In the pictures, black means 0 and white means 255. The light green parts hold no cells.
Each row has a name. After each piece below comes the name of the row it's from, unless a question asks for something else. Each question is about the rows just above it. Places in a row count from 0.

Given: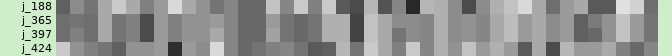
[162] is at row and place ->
j_397, 15
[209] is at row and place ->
j_188, 41
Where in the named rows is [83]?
j_188, 23
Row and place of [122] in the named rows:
j_365, 38

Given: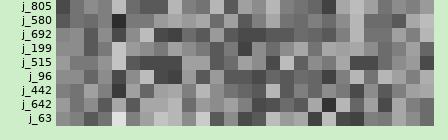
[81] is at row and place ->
j_642, 15
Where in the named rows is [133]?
j_692, 0
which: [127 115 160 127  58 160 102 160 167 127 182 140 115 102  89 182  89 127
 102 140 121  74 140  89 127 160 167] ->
j_442
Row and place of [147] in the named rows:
j_515, 3
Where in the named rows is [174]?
j_96, 26
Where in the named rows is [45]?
j_580, 4
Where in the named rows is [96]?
j_515, 17

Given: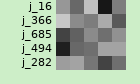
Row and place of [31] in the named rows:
j_494, 0
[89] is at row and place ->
j_366, 4
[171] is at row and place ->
j_366, 3
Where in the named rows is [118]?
j_282, 2
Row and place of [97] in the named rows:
j_685, 1

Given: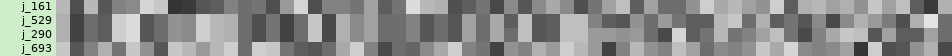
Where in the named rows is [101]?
j_693, 25
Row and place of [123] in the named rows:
j_529, 59

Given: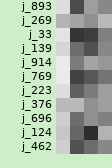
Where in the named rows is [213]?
j_139, 0
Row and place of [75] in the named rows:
j_893, 1
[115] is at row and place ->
j_769, 3
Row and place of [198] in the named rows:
j_124, 0
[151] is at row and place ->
j_914, 3
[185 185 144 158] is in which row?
j_376

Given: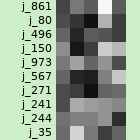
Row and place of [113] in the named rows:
j_244, 0
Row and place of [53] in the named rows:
j_80, 1
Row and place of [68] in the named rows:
j_861, 0
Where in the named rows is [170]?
j_241, 1
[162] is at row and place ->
j_973, 1
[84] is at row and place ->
j_496, 3

